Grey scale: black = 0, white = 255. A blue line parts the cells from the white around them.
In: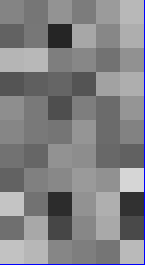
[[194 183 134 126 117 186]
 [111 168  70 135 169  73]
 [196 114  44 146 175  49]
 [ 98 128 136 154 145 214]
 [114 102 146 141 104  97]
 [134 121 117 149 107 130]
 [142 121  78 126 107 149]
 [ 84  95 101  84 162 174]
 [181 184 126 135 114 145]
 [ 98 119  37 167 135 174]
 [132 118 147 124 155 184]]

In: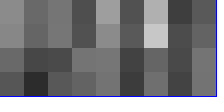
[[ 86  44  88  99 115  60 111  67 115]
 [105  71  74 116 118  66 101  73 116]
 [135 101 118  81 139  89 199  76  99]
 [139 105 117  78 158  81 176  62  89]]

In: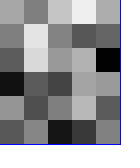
[[ 88 134  20  56 130]
 [149  78 127 185  91]
 [ 17  91  68 164 154]
 [ 92 218 153 177   2]
 [127 228 131  87 100]
 [166 126 197 239 173]]

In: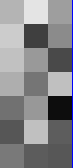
[[121  92  87]
 [ 86 192  93]
 [113 152  13]
 [174 117 192]
 [193 153  73]
 [204  63 139]
 [180 228 158]]

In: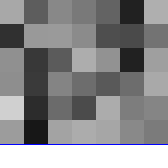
[[156  23 163 172 166 137 123]
 [208  44 107  75 172 125 133]
 [142  58 132 109  89 109 169]
 [144  56  91 173 146  33 159]
 [ 48 153 154 139  78  74 115]
 [168  93 136 121  99  33 175]]

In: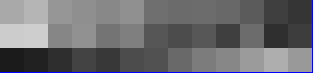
[[ 27  33  46  67  56  76  81 105 124 135 155 174 153]
 [204 206 134 145 116 127  86  76  87  63 108  47  61]
 [169 181 150 143 136 144 111 107 108 104  91  63  53]]
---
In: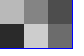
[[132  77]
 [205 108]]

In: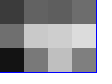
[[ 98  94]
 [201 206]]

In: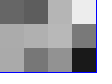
[[ 93 181]
 [176 184]]

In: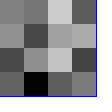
[[119 203]
 [ 71 161]]

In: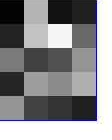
[[180  17]
 [194 245]]

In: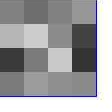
[[110 130]
 [205 140]]

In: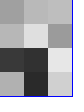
[[185 190]
 [223 155]]

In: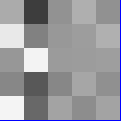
[[ 61 146]
 [129 152]]

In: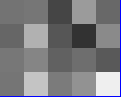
[[118  69]
 [177  86]]
